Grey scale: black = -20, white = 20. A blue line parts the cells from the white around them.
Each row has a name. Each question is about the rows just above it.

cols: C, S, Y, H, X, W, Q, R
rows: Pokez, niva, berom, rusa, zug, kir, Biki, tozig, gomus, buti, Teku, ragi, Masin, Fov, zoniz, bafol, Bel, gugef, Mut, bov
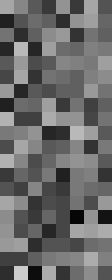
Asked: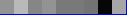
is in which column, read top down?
W
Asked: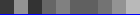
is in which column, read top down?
W
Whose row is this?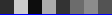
bov
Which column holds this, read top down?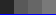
H
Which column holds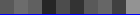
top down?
Y

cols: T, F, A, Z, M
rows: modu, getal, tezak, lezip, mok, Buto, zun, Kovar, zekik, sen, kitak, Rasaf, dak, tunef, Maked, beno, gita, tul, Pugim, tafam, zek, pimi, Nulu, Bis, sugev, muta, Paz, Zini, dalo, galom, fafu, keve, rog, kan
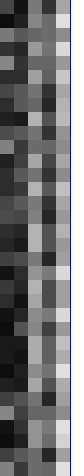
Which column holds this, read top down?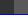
Z
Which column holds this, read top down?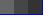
Z
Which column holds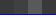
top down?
F
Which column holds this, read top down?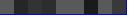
F
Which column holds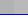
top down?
M
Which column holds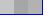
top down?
M
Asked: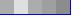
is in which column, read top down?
M

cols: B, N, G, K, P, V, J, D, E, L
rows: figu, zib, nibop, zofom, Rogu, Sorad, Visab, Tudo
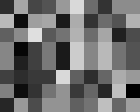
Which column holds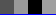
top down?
L
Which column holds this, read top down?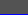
L

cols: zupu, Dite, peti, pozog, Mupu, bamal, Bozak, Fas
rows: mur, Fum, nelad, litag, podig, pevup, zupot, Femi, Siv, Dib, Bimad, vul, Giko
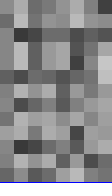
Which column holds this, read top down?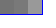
Bozak
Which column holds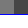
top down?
peti
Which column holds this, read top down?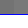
Bozak
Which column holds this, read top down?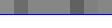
zupu

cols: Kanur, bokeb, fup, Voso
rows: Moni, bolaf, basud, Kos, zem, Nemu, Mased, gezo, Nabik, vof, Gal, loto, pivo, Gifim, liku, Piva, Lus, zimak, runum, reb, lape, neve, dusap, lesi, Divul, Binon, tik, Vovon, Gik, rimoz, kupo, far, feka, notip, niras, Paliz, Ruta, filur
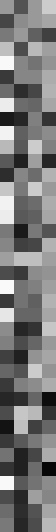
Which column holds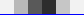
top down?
Kanur
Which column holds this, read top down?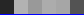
Voso
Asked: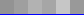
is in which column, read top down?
Voso
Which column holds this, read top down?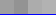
Voso
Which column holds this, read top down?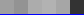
Voso
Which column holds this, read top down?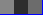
bokeb

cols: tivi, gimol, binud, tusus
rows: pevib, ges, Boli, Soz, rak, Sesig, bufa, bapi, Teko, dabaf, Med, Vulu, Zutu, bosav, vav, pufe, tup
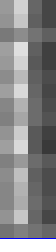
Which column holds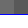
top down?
binud
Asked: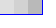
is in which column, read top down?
gimol
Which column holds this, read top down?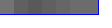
binud

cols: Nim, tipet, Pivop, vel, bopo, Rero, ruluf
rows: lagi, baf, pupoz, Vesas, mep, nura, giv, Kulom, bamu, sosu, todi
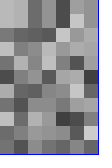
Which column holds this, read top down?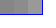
vel
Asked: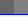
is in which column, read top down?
tipet
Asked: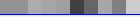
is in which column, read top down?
ruluf
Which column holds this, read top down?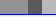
vel
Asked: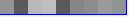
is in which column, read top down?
vel
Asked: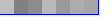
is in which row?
Vesas

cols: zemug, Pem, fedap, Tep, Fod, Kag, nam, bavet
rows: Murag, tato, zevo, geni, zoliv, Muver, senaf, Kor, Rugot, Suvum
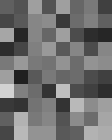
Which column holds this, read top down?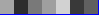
zemug
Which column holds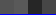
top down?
Pem
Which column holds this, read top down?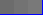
fedap
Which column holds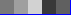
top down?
zemug
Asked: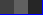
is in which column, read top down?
bavet
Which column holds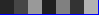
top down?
Pem

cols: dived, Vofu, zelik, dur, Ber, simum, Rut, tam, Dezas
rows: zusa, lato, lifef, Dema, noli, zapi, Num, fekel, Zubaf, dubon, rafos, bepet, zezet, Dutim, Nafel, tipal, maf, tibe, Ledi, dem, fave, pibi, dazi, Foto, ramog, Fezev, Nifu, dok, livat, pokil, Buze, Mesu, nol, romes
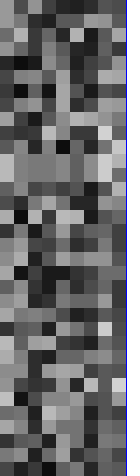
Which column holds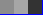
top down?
dived
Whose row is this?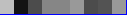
livat
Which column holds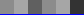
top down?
dived
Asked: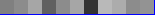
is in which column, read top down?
dived

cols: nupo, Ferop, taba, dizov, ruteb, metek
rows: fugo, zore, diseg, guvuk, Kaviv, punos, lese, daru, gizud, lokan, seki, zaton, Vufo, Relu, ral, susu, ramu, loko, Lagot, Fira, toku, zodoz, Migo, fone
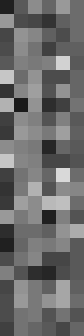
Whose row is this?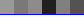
susu
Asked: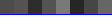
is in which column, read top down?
dizov
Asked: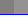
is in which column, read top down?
ruteb

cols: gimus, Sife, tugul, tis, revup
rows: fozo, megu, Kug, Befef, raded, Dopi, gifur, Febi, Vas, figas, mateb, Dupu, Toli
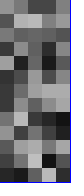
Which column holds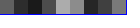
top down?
tis
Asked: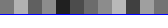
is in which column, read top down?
Sife
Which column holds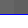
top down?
tugul
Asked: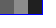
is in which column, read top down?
Sife
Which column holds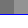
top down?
gimus
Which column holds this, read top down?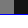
tis

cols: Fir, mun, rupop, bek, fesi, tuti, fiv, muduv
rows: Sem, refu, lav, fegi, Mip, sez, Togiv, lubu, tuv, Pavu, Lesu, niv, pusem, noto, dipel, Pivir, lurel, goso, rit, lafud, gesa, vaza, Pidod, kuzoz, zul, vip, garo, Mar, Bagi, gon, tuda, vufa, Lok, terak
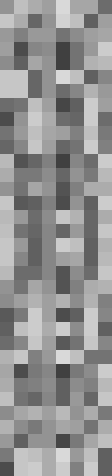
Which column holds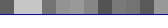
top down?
mun
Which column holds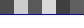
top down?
fesi
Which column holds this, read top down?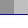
rupop

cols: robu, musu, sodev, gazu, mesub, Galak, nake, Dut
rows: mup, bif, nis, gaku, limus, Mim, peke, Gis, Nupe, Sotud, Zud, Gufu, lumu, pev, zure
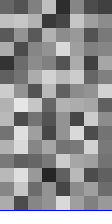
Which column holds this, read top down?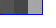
gazu
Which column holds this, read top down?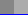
robu
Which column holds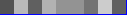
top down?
mesub
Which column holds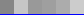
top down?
Galak

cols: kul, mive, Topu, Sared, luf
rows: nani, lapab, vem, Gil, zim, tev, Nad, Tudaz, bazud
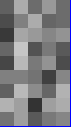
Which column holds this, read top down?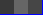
kul
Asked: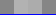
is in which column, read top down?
luf
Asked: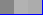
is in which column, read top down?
luf
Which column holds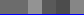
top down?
luf
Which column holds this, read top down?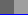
Sared
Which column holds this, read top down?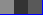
Topu
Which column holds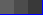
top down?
kul

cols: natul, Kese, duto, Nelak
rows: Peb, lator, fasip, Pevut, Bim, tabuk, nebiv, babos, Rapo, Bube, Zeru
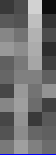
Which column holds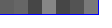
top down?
natul
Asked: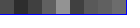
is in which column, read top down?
Nelak

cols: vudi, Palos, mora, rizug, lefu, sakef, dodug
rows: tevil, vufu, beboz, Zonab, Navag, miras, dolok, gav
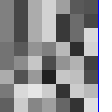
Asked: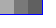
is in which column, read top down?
vudi
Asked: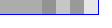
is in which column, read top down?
mora
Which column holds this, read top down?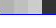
sakef
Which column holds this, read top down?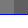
vudi

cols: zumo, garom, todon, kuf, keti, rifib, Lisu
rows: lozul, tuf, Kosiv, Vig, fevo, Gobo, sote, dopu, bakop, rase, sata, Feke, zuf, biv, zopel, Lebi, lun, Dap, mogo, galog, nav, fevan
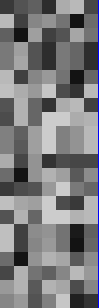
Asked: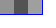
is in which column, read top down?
todon
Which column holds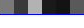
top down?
rifib

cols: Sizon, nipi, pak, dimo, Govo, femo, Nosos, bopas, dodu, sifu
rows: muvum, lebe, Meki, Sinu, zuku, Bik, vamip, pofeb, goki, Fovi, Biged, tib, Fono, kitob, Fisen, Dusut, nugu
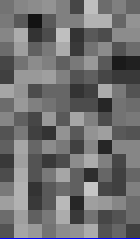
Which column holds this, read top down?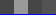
bopas
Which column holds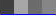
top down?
Sizon
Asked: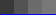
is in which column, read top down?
sifu
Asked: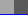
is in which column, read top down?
femo

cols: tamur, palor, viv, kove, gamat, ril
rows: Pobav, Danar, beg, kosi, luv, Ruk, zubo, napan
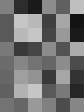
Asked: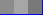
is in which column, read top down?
gamat
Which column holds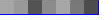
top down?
gamat
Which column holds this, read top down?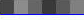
kove
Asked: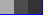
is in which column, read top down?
ril
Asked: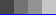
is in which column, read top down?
viv

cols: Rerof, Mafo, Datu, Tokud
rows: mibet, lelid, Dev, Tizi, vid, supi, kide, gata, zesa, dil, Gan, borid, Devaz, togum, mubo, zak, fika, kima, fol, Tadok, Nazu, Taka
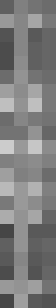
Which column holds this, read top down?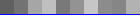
Datu
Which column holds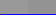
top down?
Mafo
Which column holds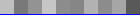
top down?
Datu
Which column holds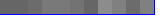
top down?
Tokud
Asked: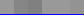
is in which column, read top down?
Mafo
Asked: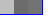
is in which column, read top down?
Rerof

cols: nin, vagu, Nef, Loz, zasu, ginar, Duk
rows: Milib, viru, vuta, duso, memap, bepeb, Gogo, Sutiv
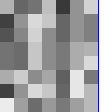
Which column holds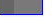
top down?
zasu
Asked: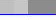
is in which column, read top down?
Loz

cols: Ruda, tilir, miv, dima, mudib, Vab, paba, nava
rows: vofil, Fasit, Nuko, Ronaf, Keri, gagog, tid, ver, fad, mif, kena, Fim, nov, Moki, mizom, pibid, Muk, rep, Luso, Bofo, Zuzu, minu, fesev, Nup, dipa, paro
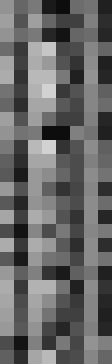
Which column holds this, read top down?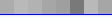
miv
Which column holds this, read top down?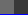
tilir
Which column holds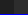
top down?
nava
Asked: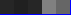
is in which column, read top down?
nava
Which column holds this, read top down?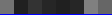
nava

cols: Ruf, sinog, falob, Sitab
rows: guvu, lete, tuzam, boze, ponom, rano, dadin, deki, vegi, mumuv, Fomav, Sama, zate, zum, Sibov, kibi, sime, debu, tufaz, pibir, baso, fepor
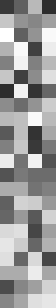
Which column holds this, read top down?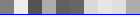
Ruf
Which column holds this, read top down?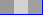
Sitab
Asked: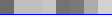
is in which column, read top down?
sinog
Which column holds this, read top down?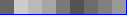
Sitab

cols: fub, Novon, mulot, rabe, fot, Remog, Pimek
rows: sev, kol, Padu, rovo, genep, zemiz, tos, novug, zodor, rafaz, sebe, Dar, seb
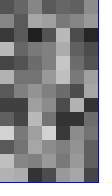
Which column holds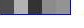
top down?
Remog
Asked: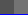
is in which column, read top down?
Novon
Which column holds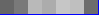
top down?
fot
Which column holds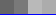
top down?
fot

